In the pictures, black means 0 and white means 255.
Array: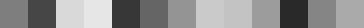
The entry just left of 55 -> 230
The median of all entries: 148
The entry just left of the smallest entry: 156

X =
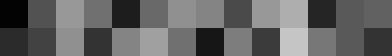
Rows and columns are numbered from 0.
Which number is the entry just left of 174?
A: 152
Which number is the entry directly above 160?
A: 105
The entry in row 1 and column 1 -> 66
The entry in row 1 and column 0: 43
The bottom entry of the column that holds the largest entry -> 197
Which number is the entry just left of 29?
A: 112
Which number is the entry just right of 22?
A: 125
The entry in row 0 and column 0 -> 3

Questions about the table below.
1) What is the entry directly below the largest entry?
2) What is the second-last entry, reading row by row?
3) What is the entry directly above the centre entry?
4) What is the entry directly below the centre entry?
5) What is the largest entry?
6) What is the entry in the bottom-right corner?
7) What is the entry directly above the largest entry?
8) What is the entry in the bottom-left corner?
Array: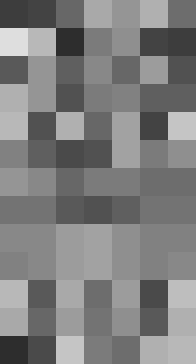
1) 89
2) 176
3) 81
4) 81
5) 222
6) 184
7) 61
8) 45

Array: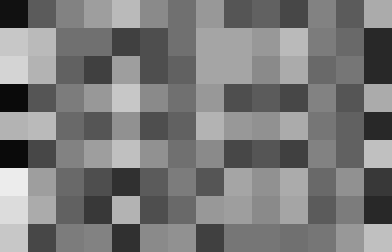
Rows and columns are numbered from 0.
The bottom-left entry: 199
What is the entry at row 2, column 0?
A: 212
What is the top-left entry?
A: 17
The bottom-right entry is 192
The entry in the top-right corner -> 171
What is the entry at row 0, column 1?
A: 91
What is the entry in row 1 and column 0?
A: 199
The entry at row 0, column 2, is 130
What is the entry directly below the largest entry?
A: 220
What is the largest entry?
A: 236
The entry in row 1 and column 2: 112
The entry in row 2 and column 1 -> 179
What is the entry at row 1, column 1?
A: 186

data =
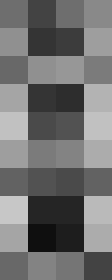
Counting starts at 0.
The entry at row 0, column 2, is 110
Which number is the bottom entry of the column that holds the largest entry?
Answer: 104
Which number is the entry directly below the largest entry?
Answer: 165
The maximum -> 199
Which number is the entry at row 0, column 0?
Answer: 110
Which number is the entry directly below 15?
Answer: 131
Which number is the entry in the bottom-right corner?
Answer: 67
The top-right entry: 137
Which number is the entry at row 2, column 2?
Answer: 151
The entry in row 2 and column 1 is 144
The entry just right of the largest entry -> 37

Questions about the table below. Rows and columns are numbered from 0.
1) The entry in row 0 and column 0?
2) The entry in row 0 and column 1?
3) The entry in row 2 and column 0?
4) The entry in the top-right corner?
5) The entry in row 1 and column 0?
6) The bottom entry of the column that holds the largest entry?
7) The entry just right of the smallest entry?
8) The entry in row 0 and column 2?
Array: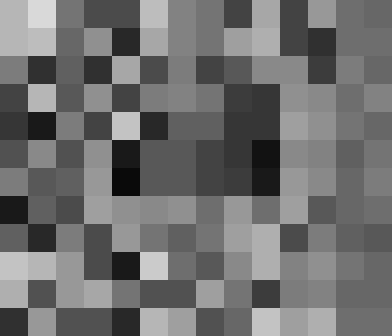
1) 182
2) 217
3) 124
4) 103
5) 182
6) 152
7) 88
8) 116

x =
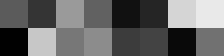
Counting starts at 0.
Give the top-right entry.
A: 233
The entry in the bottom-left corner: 1
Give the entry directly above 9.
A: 213
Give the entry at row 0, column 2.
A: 154
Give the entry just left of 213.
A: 37

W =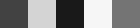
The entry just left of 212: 66
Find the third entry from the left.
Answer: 25
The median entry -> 116
